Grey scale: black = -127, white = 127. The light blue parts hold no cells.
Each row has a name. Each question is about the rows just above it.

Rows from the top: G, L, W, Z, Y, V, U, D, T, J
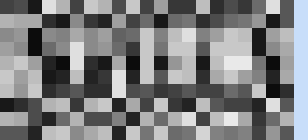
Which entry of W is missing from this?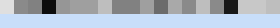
[-29]
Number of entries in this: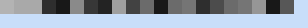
21
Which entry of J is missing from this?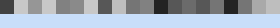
[84]
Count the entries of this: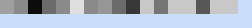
17

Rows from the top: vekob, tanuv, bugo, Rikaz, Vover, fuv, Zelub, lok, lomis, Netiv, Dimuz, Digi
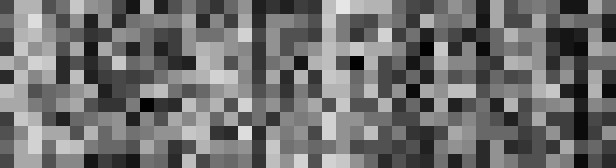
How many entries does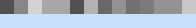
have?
14
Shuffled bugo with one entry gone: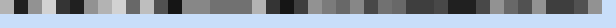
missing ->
[-34]
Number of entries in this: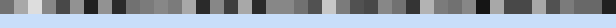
44
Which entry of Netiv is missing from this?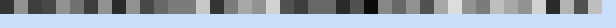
[30]
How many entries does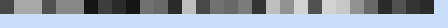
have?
31

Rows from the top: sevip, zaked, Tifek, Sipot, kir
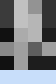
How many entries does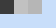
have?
3
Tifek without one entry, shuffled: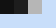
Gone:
[43]

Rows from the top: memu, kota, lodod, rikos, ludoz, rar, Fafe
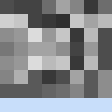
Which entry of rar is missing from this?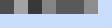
[47]
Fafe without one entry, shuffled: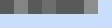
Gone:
[-27]
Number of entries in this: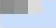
3
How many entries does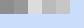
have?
5

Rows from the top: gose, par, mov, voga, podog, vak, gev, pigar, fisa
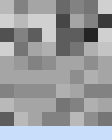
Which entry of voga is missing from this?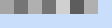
[68]
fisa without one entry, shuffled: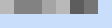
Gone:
[14]
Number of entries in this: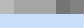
6
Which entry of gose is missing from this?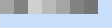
[-22]
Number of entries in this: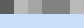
6
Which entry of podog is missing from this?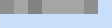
[25]

